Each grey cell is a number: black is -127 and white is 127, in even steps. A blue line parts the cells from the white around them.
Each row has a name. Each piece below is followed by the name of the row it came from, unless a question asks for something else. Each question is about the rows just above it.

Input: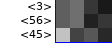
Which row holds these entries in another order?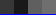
<3>
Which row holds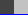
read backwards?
<45>

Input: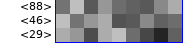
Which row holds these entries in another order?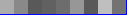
<88>
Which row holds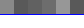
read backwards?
<88>
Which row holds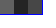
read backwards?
<29>
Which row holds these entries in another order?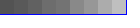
<46>

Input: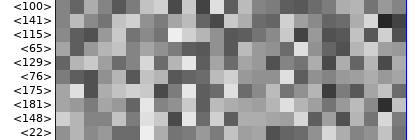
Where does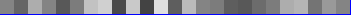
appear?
<100>
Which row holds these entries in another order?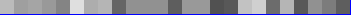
<76>
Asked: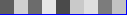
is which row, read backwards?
<148>
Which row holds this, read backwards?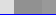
<76>
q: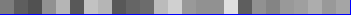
<76>

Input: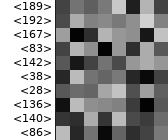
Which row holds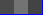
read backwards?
<142>
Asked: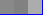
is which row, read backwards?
<192>
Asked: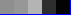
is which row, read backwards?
<167>
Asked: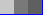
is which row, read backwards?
<189>
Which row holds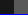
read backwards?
<142>
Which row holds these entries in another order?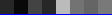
<38>
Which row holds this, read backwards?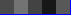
<142>

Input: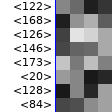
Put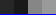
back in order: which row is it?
<20>
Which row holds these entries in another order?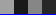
<128>
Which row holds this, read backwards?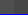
<84>

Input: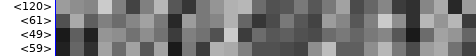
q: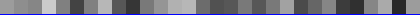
<120>
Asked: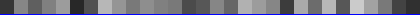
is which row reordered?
<61>

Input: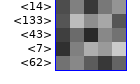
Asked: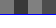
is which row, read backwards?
<14>
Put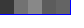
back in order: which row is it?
<62>
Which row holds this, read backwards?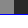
<43>

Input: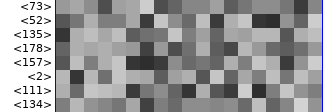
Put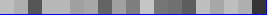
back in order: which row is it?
<135>
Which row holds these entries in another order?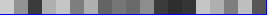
<157>
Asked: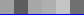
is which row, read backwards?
<2>
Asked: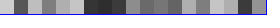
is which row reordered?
<157>

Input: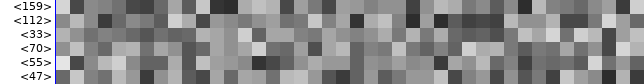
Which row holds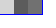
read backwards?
<55>
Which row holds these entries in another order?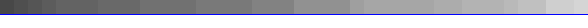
<70>
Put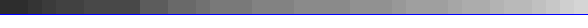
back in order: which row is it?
<159>
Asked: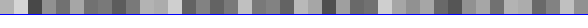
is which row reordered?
<70>
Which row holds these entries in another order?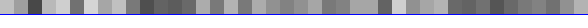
<33>

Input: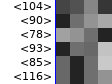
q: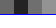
<116>
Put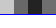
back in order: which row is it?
<85>
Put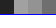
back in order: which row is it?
<78>
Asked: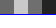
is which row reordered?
<85>
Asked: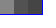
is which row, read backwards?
<104>
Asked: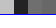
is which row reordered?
<93>

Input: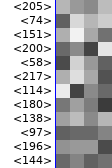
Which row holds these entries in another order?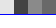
<200>
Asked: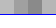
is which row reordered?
<138>
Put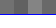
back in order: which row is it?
<144>
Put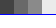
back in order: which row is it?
<114>
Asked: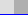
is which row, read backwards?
<217>

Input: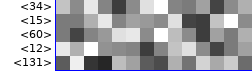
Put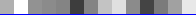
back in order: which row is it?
<12>
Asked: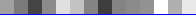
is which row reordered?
<12>
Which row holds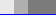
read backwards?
<15>
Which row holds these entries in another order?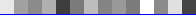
<60>
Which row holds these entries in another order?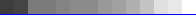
<15>
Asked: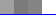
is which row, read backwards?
<34>
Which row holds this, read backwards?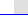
<34>

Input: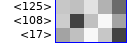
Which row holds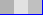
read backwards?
<125>
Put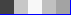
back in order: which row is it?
<17>
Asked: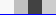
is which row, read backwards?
<108>
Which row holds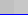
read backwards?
<125>
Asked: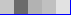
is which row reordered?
<125>
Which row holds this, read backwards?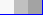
<17>
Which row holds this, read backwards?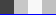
<17>

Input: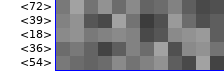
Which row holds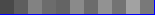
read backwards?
<72>
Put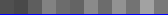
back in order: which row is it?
<72>
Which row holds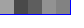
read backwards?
<54>
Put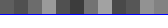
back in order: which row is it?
<39>

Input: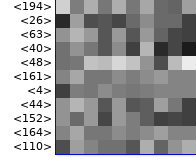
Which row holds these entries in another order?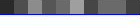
<26>
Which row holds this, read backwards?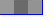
<152>
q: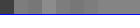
<4>
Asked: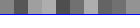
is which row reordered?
<110>
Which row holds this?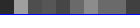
<26>

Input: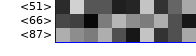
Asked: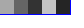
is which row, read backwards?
<51>
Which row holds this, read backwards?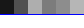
<66>
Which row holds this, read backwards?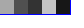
<87>
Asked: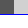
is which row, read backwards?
<51>
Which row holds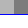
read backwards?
<66>

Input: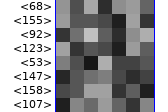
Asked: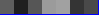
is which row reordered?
<123>
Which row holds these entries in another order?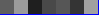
<123>

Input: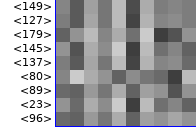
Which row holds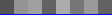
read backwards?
<89>
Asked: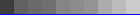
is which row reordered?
<23>
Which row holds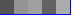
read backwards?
<89>
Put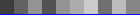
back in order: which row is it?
<179>
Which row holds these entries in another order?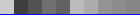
<145>

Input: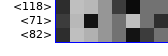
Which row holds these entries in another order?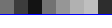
<82>
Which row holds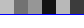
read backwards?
<71>
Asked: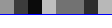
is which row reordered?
<118>
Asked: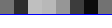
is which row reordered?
<118>
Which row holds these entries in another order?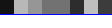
<71>

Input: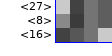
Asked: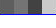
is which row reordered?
<27>
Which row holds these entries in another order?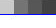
<16>
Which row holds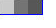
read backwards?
<16>
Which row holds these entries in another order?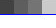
<27>

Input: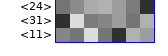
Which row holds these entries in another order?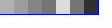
<11>
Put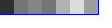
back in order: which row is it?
<11>
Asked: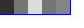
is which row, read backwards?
<11>
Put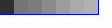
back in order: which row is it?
<24>
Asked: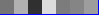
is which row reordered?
<31>
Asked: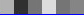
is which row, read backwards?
<11>

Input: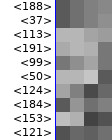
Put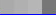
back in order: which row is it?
<191>
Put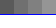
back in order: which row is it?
<184>
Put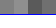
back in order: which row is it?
<37>
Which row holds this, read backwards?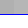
<191>
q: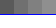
<37>

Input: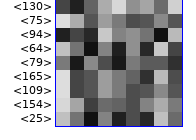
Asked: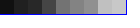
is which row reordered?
<64>
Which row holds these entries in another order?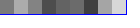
<154>

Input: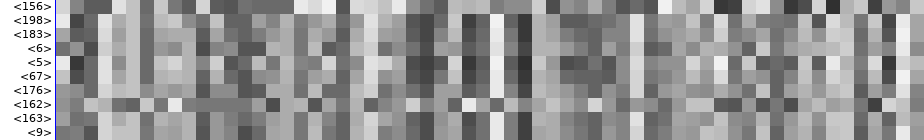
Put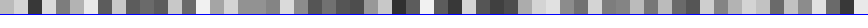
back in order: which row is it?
<5>
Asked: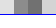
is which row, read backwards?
<5>
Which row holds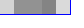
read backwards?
<5>
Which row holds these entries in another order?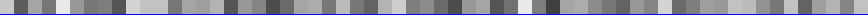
<9>
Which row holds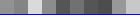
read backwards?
<5>

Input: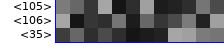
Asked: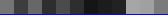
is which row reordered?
<35>
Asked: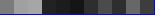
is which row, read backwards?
<35>
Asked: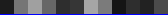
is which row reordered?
<105>
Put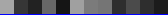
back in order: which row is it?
<105>
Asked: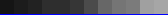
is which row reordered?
<105>
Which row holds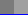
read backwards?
<35>
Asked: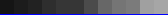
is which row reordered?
<106>

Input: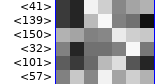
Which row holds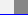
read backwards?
<57>
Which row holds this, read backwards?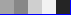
<41>
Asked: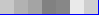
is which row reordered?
<150>
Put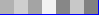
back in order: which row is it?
<57>
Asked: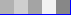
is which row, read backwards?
<57>
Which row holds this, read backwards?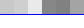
<150>

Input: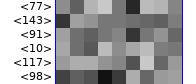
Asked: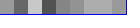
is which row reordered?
<117>
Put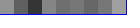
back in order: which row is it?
<91>
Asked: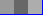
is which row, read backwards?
<98>
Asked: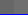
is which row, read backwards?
<143>
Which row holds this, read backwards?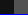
<98>
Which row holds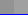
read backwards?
<143>
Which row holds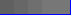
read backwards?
<143>

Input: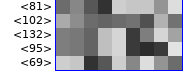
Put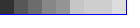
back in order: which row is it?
<69>
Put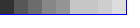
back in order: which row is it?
<81>

